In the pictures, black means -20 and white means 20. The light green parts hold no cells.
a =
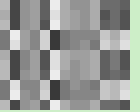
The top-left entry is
9
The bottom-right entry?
-7
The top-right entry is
-5
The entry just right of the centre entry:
5
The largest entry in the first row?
17
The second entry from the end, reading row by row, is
-3
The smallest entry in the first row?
-9
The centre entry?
7
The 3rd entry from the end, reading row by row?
-3
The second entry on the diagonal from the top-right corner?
-3
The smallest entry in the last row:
-9
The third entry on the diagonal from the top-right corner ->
-5
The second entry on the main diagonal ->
-9
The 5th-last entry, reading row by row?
3
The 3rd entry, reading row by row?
3
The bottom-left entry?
9

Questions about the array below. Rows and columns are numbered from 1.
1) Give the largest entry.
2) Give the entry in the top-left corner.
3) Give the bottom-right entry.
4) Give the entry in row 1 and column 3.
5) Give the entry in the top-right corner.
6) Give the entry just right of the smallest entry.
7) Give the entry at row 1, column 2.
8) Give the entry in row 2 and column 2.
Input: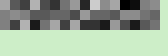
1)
12
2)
6
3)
-2
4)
-10
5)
2
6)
-18
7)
-6
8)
2

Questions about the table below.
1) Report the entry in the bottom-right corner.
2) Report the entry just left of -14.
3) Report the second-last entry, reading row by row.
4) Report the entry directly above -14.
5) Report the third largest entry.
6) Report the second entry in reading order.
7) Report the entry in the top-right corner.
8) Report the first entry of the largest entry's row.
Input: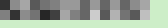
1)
10
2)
-2
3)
-6
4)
-2
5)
8
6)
2
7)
6
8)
0

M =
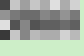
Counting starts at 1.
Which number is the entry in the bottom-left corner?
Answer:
-11
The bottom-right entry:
9
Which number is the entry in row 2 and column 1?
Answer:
3
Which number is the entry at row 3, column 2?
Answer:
-7
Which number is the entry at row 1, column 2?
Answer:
11
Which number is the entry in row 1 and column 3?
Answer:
5
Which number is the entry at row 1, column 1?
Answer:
-9
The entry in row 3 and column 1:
15
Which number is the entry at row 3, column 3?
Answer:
1

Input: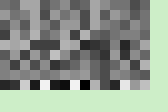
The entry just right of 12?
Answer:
-16
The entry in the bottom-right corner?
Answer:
10
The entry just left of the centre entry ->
8
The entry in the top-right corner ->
-4
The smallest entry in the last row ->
-20
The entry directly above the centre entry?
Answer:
-10
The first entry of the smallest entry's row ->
-14
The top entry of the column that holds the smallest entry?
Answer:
-4
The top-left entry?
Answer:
-2
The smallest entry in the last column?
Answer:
-6
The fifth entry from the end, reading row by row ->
-8
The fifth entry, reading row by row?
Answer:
-6
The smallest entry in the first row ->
-8
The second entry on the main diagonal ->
-2
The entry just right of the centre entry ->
-14
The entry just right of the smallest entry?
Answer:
8
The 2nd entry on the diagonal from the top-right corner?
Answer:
-6
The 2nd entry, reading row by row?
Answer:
-4
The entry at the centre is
6
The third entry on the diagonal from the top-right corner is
-6
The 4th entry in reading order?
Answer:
6
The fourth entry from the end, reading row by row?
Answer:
-14
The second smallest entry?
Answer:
-18
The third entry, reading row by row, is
6
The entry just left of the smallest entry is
18
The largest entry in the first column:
8

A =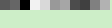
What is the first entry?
-6
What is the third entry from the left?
-20
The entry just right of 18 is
14

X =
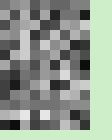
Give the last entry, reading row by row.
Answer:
-12
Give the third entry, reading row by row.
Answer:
4
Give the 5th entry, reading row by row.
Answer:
0
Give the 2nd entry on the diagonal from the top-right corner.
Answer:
-2
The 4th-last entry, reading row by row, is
-4
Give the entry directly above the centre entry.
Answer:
0
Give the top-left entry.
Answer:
-2
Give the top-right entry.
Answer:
0
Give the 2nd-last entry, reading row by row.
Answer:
2
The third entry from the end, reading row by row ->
10
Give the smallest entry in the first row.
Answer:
-6
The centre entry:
4
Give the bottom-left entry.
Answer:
-14
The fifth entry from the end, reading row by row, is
-6
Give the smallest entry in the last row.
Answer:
-18
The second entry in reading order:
2
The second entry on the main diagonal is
-8
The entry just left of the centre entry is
-8
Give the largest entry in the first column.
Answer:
8
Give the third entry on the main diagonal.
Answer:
6

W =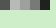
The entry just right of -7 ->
9
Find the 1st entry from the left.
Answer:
-7
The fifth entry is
-15

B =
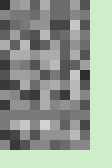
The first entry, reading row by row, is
-13
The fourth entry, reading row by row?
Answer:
-5
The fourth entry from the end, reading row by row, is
-5
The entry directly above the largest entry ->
-1
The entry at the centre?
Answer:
-7
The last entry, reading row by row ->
1
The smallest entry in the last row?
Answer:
-11
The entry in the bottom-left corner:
1
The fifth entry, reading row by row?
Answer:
7
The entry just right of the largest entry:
5
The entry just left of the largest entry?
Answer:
1
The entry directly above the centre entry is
5
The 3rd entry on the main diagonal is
-1
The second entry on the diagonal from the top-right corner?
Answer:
1
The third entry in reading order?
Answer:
5
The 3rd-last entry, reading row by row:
-3
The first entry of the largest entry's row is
-1
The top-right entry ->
-7
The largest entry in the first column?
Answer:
7
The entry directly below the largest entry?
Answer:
3
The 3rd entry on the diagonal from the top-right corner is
-9
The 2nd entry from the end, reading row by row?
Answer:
1
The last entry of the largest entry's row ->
-9

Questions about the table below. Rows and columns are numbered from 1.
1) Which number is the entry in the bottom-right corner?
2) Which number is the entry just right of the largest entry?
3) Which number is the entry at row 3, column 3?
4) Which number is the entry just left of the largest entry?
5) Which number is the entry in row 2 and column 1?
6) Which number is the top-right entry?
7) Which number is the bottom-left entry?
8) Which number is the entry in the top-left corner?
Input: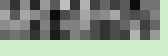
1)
4
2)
-12
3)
2
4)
-6
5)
6
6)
-2
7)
-4
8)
-2

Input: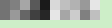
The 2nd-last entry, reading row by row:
0
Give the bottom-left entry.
-2
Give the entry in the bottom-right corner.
10
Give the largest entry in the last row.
16
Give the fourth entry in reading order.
-6
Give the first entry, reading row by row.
-2

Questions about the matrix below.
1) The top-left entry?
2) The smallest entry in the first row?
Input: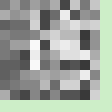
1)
-1
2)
-9
